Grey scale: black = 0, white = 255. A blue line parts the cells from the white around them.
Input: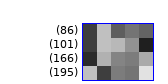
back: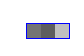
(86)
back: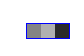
(166)
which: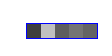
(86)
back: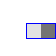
(195)

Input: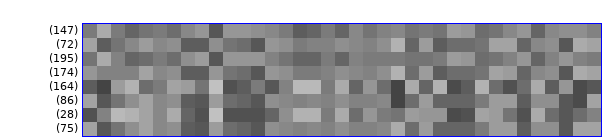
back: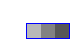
(164)
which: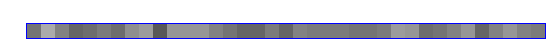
(195)
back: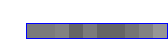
(195)
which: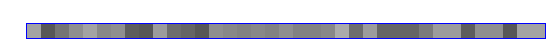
(75)

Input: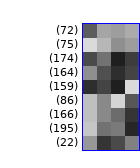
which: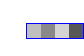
(86)
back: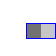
(195)
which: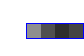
(164)

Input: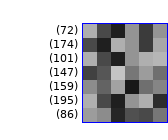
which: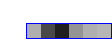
(101)
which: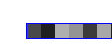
(174)
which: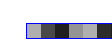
(195)
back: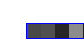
(86)
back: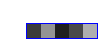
(72)
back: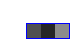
(86)

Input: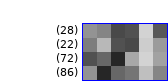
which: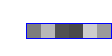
(22)
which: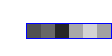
(72)
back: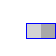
(72)
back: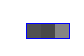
(28)
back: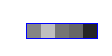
(86)
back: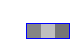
(86)

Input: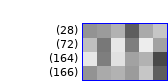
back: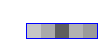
(28)
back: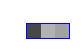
(164)
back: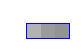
(28)
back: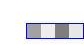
(72)
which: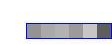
(166)
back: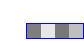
(72)

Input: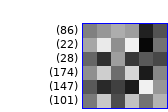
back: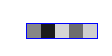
(174)
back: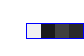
(147)
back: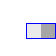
(22)
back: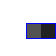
(86)

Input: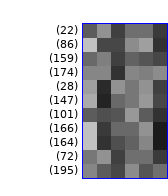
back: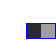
(28)
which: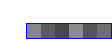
(195)

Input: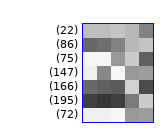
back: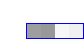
(72)
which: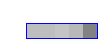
(22)
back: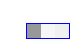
(72)
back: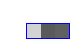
(166)

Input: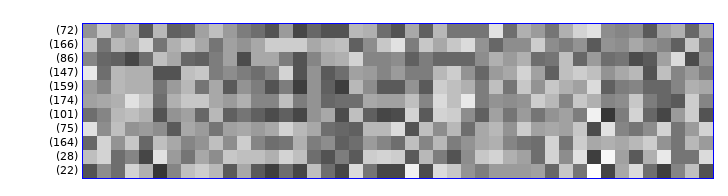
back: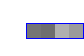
(86)
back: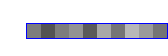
(159)
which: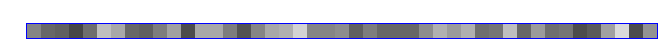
(86)
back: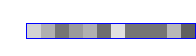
(72)
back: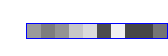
(22)

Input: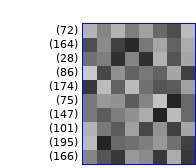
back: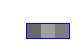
(72)
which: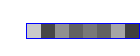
(86)

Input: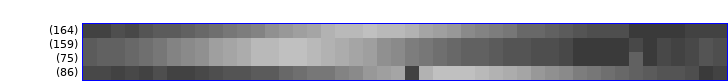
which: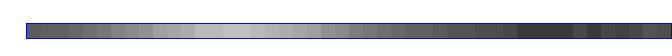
(159)
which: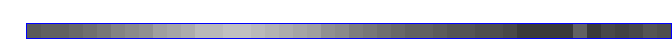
(75)
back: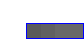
(164)
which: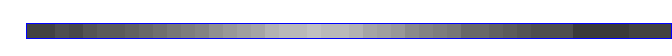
(164)

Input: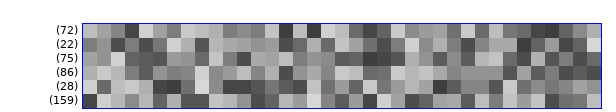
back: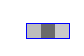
(72)
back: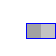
(22)
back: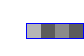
(75)
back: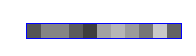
(28)
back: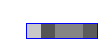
(28)
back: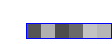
(75)
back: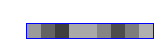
(22)

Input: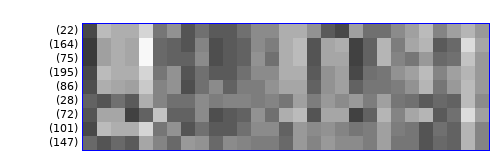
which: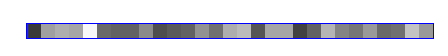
(75)
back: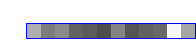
(164)
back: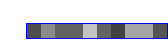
(72)
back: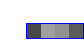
(195)

